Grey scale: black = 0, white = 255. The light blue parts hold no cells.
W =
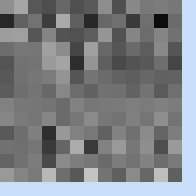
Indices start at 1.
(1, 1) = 143
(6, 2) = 113
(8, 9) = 122
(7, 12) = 90
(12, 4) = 73
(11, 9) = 153
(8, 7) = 119
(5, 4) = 154
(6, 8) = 107
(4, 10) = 106
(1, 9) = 79
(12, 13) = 122
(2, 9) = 111
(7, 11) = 115
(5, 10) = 83
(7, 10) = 98
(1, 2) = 166
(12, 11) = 130
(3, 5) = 83
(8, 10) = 126
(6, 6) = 85
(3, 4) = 133
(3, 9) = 81
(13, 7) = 195
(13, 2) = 132
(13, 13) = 95
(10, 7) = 120
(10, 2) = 110
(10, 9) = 130
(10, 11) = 139
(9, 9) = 115
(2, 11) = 111
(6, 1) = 88

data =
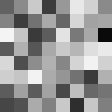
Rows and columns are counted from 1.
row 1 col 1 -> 98
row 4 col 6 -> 182
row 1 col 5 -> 152
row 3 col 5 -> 227
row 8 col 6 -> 46
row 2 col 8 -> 166
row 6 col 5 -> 149
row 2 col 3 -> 114
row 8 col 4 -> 129
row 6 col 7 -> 59
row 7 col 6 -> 190
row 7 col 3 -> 91
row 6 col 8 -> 177
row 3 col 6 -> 121
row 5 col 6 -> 212
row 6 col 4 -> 171
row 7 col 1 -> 92
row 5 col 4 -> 177
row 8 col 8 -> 127
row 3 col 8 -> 10

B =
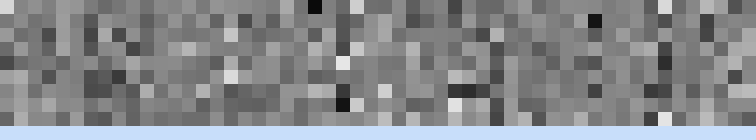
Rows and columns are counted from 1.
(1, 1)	214
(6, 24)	104
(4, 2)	152
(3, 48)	151
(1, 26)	206
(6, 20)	142
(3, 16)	131
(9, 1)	102
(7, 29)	120
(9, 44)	135
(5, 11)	136
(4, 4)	98
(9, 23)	136
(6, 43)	142
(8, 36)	77
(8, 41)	137
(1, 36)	104
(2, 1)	121
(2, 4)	122
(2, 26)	102
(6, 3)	128
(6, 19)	140
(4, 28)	143
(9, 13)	117
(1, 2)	133
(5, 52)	157
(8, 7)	114
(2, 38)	136
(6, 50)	116
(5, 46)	120
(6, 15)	113
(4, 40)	112
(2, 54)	130
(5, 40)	97
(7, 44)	134
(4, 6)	133
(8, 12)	129
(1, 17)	141
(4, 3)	121

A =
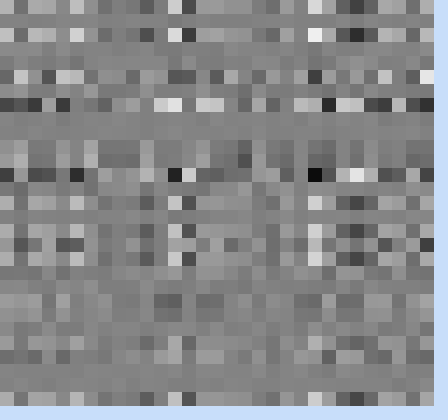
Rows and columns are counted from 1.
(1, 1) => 179
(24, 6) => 124
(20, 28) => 116
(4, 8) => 131
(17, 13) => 193
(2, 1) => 131
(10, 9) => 132
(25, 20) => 118
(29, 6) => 181
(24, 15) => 128
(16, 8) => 131
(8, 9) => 142
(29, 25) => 99
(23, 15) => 118
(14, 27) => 128
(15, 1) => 174
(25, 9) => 130
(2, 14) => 127
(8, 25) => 200
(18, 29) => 128
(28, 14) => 127
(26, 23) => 146
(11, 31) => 115
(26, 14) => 123
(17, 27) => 102
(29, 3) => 164
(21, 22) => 128
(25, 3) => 151
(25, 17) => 139
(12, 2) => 174
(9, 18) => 131
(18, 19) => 146
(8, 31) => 49
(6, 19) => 106
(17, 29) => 156
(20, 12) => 143
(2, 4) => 129
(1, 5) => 136
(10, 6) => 130
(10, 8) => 133

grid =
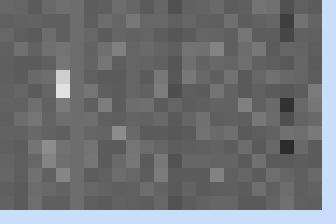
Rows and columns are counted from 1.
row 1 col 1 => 103
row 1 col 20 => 112
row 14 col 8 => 99
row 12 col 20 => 91
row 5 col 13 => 86
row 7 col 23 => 122
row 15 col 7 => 94
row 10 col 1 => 99
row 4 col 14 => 115
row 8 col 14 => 93
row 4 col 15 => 113
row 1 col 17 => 93
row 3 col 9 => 101
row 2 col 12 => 104
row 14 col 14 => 99
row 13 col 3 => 113
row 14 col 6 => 109
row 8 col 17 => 98
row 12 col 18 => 91
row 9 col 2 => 109
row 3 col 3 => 91
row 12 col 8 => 91
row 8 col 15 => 95
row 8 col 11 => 111
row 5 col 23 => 91
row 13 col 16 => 130
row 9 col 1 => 95
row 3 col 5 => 94
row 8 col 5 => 123
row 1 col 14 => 97
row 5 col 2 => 91
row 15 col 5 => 94
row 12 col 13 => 82
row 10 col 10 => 105
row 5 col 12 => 96
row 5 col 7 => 100
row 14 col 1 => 95

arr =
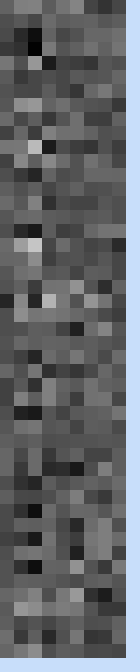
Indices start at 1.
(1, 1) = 98
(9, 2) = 72
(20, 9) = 70
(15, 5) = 76
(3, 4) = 99
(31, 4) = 85
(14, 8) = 80
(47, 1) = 102
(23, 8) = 74
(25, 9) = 79
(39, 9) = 107
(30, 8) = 97
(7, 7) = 103
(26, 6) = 118
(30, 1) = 78
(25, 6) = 89
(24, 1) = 78
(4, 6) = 96
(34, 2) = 57
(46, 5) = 80
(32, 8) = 86
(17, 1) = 78
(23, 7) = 93
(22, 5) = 120
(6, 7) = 83
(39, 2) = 57
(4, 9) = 116
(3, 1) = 74
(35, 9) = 107
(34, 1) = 102
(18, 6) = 82
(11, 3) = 186
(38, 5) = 71
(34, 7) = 78
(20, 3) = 117
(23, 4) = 121
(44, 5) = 124
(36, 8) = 57

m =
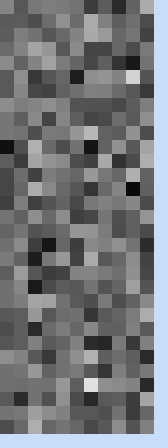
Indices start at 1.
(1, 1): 132
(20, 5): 67
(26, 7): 176
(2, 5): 144
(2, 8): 129
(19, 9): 103
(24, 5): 124
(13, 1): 71
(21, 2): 135
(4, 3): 164
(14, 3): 173
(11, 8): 99
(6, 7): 142
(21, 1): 112
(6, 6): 30
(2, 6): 106
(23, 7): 54
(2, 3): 77
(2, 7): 170
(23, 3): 152
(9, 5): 134
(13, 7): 152
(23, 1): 88
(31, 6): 102
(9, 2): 95
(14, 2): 102
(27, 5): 114
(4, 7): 69
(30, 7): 88
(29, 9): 93
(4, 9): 102
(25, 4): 90
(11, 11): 164
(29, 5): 144
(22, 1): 112
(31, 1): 77
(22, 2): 124
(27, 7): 88
